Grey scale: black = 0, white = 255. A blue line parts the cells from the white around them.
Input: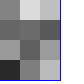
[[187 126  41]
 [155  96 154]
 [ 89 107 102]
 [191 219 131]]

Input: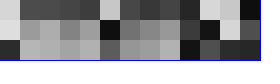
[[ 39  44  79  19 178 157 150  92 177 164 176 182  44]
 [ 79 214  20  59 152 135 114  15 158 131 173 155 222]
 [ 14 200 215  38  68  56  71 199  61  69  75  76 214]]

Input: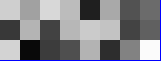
[[251 130  45 179  79  60   9 211]
 [ 96  67 195 203 183  66 180  56]
 [107  82 169  31 188 216 161 207]]

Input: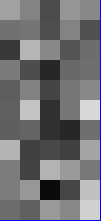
[[208 135 153  96 108]
 [192  70  11 151 124]
 [120 154 179  67 124]
 [164  65  73  65 180]
 [111  39  49 100  95]
 [216 119  48 196  96]
 [136 119  69 129  94]
 [111 105  39  77 122]
 [109  85 136 181  57]
 [ 80 131  78 117 113]
 [136 150  76 131 161]]

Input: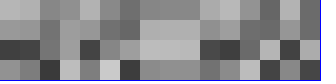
[[ 70 136  68 188 139 114 144 144 139  61 202 126 189  58 125 146]
 [172  66 181 106  63  73 185 187 188 158 134  68 158 117  68  64]
 [108 150 106 110 158 144 176 176 175 103 113 151 157 115 150 153]
 [107 179 102 147 184 171 136 136 134 111 137 178 144 135 177 182]]

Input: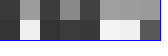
[[ 88 239 244  57  59  52 239  52]
 [155 156 159  65 137  60 156  58]]
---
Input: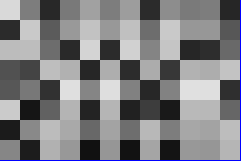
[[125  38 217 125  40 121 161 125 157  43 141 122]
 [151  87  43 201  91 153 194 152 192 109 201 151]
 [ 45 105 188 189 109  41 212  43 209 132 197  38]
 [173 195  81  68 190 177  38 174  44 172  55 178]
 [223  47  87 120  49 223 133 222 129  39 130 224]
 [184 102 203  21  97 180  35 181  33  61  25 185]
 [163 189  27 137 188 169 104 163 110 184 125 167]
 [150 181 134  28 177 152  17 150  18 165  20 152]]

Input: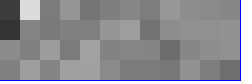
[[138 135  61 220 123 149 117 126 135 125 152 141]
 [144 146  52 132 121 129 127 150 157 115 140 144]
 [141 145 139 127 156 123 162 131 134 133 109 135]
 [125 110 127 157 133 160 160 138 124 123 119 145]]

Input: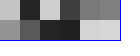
[[121 128 196  37 206  62]
 [212 215 148  89  36  32]]

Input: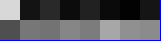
[[  2  21 216  19  41  12  33  10]
 [144 139  79 119 115 134 124 167]]

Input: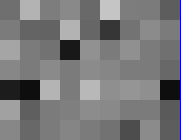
[[123  93 111 179 125 137 105 197 125]
 [139 123 123 100  99 179 102  54 115]
 [123 112 165 123 114  24 145 123 144]
 [123 104 135 123 138 123 139 134 124]
 [143  14  28  14 180 123 184 143 149]
 [123  90 161  95 123 127 140 137 123]
 [139  93 135 104 123 133 123 114  77]]

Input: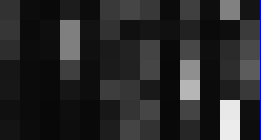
[[129  20  50  12   9  28  12  57  69  56  11  63  14]
 [ 14  58  54  10  14 127  18  50  16  21  16  33  10]
 [ 42  73  45  12  13 127  16  26  34  67   9  71  14]
 [ 45  92  22  11   9  63  13  27  33  69   8 143  12]
 [ 29  57  23  11   9  22  13  61  54  25   9 182  11]
 [232  15  16  11   8  14   9  23  52  69   8  68  11]
 [236  13  20  12   8  13   9  29  68  50   9  38  11]]
